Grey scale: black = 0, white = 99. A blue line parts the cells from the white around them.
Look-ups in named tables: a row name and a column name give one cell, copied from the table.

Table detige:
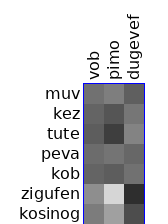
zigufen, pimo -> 83
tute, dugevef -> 51
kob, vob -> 39
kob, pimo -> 36
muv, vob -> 44
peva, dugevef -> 40
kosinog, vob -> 48
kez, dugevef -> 46
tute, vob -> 36
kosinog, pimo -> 62
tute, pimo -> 24
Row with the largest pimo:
zigufen

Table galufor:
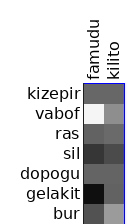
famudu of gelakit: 6
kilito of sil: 29
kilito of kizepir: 40
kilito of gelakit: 38
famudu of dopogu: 39
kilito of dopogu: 39
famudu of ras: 38
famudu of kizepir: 40
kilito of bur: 60
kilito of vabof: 55
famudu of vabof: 95
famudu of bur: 32
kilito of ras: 41
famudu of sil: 21
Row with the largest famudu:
vabof

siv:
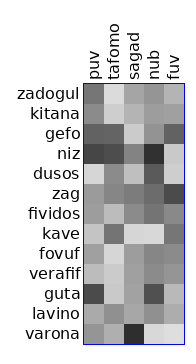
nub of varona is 84
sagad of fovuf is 61
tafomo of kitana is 80
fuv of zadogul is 70
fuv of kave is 46
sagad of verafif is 62
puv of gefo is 38
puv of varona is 58
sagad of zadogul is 64
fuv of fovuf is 54
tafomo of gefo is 39
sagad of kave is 83
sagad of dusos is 74

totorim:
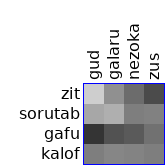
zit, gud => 80
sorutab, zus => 50
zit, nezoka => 42
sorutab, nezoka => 49
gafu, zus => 44
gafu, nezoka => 35
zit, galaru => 56
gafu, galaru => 32
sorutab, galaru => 68
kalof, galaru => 52
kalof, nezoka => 51
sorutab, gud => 65
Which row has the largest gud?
zit

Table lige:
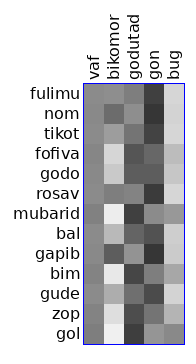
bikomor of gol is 93
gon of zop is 45
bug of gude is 82
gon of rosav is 23
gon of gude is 29
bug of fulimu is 83
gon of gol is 58
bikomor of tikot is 61
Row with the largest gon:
gol

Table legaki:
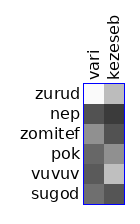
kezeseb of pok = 56
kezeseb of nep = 23
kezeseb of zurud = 73
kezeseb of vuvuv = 74
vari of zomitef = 56
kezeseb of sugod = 33
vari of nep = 32
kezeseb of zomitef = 32
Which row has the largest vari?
zurud

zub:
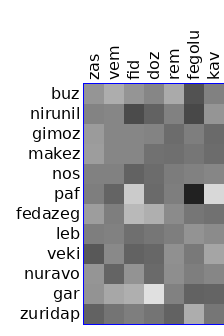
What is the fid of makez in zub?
52
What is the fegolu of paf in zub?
13
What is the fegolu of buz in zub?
32
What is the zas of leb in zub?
49
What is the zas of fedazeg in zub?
61
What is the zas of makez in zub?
61
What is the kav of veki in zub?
64
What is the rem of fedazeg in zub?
54
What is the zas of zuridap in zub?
38
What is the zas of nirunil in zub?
51
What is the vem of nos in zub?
50
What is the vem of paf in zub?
39
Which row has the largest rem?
buz

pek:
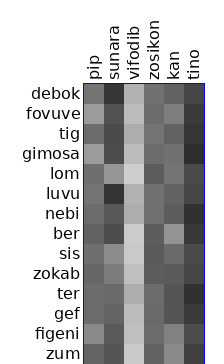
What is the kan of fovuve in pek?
49
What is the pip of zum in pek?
39
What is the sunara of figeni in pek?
35
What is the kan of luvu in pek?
38
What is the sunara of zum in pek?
33
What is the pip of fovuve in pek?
60
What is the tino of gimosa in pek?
18
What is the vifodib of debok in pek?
69
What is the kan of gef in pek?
33
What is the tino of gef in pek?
23
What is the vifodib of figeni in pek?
74
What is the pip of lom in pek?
43
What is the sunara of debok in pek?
21
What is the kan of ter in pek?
33
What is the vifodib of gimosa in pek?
73
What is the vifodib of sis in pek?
78
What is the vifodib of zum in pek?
78
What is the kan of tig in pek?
38

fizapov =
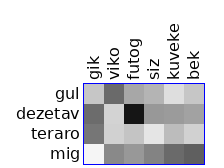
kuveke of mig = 41
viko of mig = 53
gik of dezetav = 42
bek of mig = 37
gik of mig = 95
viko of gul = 41
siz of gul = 70
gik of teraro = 46
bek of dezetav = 63
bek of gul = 77
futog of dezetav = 8
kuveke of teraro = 73
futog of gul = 65
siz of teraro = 89
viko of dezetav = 82
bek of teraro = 81

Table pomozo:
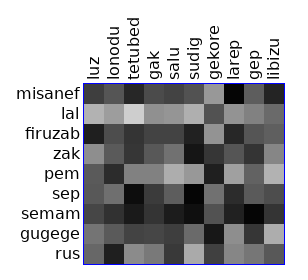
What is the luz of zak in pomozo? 55
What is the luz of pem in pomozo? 35
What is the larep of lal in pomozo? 57
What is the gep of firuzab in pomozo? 33
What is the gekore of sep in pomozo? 44
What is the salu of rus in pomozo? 22
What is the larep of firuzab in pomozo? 15
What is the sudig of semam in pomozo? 6
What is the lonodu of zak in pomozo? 35
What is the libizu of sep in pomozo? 30
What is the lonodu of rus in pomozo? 12
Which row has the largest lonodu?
lal

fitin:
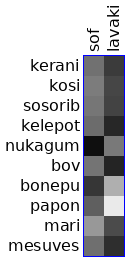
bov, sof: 45
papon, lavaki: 91
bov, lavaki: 14
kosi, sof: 48
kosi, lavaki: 27
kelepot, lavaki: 15
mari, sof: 59
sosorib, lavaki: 26
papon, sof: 37

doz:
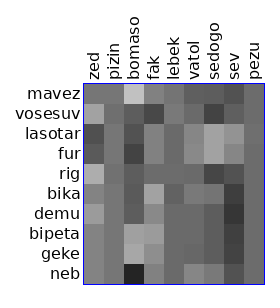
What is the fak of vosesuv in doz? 28
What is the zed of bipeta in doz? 51
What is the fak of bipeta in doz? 60
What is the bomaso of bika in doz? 35
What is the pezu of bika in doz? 42
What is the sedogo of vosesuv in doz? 26
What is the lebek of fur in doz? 41
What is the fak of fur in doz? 50
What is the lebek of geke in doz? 41
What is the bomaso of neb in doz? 14
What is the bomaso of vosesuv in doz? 36
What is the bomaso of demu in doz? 36
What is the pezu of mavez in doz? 42
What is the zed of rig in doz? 67
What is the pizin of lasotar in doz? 46
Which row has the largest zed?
rig

